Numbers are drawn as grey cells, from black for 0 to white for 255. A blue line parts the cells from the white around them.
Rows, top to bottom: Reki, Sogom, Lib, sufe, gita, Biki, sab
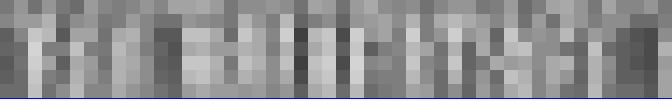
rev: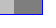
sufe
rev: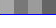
sab

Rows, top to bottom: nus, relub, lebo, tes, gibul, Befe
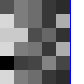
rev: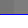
tes
